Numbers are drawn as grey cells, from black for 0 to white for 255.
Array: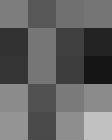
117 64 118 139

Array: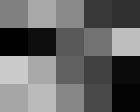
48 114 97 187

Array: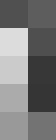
93 220

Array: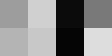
121 5

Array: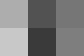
118 58

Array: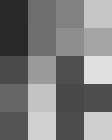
198 142 155 102

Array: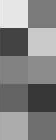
122 67

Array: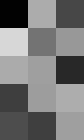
71 115 171

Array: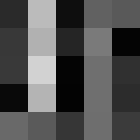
89 122 4 180 105
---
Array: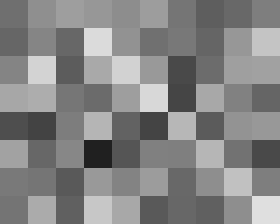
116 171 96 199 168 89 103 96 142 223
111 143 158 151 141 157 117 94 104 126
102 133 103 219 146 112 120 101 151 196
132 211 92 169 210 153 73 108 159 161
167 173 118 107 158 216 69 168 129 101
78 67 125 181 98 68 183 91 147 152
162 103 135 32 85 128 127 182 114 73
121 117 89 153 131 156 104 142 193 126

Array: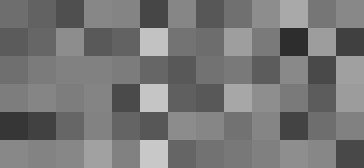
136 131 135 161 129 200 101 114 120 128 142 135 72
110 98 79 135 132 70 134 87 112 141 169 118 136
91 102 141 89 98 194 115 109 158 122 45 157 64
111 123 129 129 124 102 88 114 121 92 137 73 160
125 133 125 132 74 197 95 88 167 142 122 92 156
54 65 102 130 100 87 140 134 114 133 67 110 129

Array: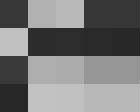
39 194 193 183 183
56 177 185 55 54
192 44 45 42 40
58 174 172 150 150

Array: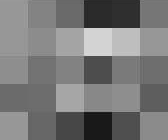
151 103 71 25 79 139
151 131 105 42 47 118
150 140 164 211 190 150
142 115 130 77 122 110
107 108 166 136 142 94

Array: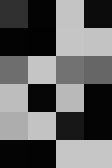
4 3 198 198
48 3 196 12
3 2 197 195
110 197 114 102
189 6 185 4
173 195 23 4

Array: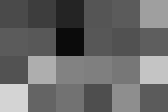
212 100 114 78 142 91
74 61 36 85 91 159
91 88 11 87 81 94
82 174 130 127 119 196

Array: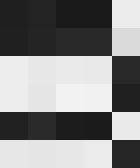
231 229 231 235 38
31 35 26 26 236
32 36 41 41 218
237 231 234 233 40
237 229 242 241 32
33 42 28 27 234
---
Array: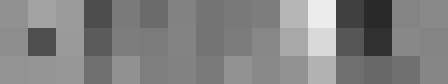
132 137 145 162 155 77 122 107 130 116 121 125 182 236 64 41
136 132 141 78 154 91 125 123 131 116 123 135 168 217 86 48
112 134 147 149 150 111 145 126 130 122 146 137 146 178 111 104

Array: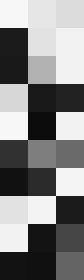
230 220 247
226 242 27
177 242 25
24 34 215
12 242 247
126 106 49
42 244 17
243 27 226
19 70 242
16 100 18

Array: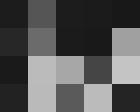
27 24 28 85 28
25 160 39 107 27
69 196 26 187 167
187 36 34 186 90

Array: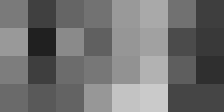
113 62 122 64 101 114 153 169
75 57 153 32 138 96 150 161
94 47 125 62 108 119 146 178
69 69 106 89 99 151 195 202

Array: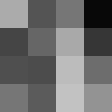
118 8 171 84
169 54 69 102
188 109 79 76
194 147 118 91

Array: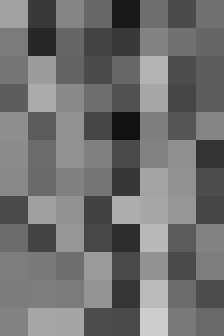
75 113 161 57 133 103 25 111
113 102 123 39 102 67 57 131
76 93 117 156 99 75 103 179
70 93 93 170 137 110 81 167
85 132 142 91 145 70 17 125
143 51 140 108 146 128 74 130
145 77 137 106 129 116 55 163
150 70 75 160 146 66 173 167
91 131 107 68 151 71 45 185
74 125 125 122 111 155 73 147
107 76 124 125 123 148 53 186
121 105 130 166 165 76 73 205

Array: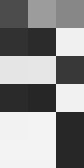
156 135 76
43 240 49
230 56 229
38 241 42
243 39 242
243 39 243
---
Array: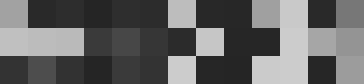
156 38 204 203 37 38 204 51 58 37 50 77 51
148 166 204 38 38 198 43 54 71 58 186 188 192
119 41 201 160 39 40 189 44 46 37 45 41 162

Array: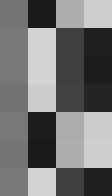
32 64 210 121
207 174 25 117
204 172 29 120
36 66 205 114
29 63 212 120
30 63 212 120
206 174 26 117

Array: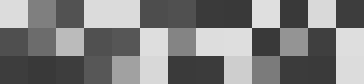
220 58 59 123 206 59 58 216 161 87 61 57 61
222 63 148 57 222 221 132 222 86 80 187 108 79
61 217 57 223 57 58 80 77 219 219 82 127 220

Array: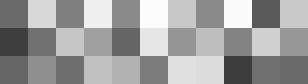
106 111 61 220 225 124 177 192 110 143 102
151 208 131 190 149 230 101 160 198 113 62
201 89 251 137 200 252 138 240 127 216 106

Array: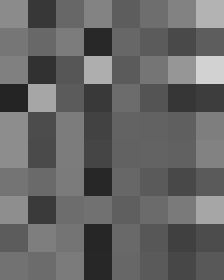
88 71 90 103 39 123 108 114
76 64 87 105 38 116 126 92
166 122 107 95 113 109 58 142
90 72 90 103 39 123 106 116
130 97 99 98 69 124 74 141
126 95 98 99 66 124 76 141
61 54 84 108 57 91 166 36
210 150 117 91 174 86 49 128
93 73 91 103 40 124 104 118
179 130 110 93 131 103 55 139

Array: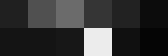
5 16 236 23 20 20
12 34 53 107 80 32

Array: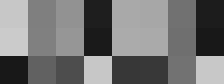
200 114 56 55 199 77 97 24
24 111 170 171 26 150 128 203
28 113 167 169 30 146 127 199
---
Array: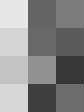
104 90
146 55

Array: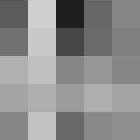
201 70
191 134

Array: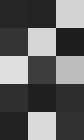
214 29
61 188

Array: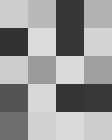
220 55
155 218

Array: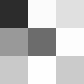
108 253
254 203

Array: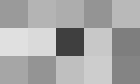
218 63
148 191
